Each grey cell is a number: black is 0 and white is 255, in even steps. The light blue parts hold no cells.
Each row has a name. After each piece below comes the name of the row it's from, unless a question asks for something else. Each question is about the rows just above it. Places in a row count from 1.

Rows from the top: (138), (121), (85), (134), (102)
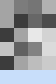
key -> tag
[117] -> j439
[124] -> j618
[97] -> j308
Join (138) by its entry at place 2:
j618
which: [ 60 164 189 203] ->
(102)
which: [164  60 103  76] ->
(121)
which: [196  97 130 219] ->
(134)
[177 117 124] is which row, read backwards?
(138)
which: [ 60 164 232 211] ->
(85)

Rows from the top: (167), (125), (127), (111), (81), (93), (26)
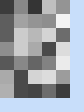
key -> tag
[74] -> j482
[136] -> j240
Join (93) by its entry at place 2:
j482
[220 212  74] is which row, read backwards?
(93)
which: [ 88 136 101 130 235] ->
(81)
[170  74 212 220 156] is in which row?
(93)
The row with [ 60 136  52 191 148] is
(167)
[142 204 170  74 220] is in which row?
(111)

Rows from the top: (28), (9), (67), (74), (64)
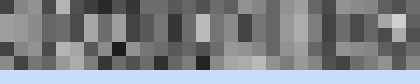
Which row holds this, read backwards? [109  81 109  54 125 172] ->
(64)
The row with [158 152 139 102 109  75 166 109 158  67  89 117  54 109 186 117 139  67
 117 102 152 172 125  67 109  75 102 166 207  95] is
(9)
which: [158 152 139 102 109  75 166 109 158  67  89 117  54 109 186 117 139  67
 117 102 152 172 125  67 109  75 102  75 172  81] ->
(67)
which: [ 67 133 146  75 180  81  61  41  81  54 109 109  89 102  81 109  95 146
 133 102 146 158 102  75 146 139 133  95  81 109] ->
(28)
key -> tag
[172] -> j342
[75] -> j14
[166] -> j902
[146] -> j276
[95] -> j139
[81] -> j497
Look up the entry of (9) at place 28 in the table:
j902

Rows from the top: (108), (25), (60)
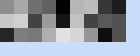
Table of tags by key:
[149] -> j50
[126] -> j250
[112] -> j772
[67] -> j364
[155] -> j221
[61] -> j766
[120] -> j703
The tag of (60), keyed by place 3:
j703
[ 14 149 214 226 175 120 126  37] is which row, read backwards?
(60)
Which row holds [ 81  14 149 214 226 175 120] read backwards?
(60)
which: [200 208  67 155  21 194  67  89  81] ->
(25)

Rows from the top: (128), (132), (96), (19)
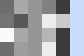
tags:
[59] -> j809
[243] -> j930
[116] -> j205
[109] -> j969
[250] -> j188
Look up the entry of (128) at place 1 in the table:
j969
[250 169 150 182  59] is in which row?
(96)
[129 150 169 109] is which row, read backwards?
(128)
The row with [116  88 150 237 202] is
(132)
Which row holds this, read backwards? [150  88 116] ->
(132)
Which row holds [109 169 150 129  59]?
(128)

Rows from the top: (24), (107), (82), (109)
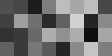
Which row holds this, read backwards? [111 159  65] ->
(107)
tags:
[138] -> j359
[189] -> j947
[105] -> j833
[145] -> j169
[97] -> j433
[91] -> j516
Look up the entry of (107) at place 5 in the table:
j433

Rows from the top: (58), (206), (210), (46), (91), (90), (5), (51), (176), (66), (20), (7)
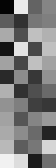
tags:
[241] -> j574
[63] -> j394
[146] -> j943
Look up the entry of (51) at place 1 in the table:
j943
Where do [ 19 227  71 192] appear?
(46)
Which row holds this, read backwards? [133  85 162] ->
(176)
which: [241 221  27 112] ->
(7)
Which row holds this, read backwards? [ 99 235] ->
(58)
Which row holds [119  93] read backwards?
(20)

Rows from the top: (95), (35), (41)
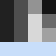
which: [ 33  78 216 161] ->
(41)
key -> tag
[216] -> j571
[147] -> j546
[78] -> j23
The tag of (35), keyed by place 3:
j571
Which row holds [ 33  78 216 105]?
(35)
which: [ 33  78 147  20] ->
(95)

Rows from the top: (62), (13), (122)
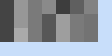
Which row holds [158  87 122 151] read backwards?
(13)
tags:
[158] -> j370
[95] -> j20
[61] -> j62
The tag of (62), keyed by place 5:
j62
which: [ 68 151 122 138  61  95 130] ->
(62)
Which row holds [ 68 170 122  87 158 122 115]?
(122)
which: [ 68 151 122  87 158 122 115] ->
(13)

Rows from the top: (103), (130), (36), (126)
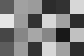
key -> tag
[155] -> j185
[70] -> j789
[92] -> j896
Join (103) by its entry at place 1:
j896
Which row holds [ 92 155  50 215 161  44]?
(126)

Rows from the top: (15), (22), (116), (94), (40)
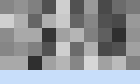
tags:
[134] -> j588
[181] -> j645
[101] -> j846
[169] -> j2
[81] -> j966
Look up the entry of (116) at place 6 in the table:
j645
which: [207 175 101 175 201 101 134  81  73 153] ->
(22)
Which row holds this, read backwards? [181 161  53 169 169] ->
(116)
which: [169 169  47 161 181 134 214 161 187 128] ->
(40)
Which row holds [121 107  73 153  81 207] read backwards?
(15)

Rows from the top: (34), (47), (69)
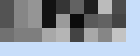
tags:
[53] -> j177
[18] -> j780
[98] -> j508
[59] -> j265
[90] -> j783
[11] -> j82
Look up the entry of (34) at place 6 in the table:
j508
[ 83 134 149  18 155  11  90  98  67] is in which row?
(47)

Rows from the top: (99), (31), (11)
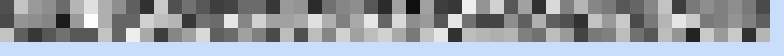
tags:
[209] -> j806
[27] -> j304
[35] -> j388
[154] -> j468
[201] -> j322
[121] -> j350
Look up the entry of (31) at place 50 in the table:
j322
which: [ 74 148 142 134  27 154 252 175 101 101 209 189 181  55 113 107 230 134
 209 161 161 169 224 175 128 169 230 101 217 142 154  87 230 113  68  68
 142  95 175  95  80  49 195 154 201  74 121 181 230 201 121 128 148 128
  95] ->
(31)
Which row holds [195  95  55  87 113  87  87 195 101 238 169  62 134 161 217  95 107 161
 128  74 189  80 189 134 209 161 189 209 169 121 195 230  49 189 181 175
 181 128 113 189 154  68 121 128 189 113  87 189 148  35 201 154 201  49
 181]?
(11)

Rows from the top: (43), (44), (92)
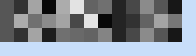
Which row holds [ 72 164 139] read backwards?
(44)
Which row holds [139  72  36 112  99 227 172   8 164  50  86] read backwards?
(43)
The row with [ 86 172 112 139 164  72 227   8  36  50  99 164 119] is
(44)
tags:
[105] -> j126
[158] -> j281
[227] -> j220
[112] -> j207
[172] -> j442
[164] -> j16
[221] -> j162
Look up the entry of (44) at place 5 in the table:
j16
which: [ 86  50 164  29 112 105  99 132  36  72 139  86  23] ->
(92)

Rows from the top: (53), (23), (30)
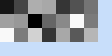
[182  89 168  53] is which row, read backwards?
(30)
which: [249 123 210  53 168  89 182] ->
(30)
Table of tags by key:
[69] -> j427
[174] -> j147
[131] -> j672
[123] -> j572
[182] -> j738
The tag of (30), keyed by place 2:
j572
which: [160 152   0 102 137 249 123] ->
(23)
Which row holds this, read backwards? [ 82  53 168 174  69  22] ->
(53)

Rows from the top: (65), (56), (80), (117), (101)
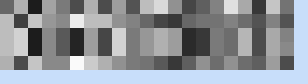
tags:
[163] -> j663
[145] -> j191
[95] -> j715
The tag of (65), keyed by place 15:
j715
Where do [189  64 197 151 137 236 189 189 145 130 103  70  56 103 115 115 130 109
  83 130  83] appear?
(56)
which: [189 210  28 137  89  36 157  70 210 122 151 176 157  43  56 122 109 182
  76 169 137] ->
(117)
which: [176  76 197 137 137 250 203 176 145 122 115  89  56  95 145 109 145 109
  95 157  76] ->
(101)

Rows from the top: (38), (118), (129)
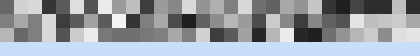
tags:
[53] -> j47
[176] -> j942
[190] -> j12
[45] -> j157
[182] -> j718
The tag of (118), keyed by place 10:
j47
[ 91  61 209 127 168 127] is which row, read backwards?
(129)
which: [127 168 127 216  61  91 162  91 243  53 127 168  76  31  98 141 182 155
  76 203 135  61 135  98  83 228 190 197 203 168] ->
(118)
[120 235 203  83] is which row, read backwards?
(129)
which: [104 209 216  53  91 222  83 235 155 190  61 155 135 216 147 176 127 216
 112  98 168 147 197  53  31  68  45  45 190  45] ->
(38)

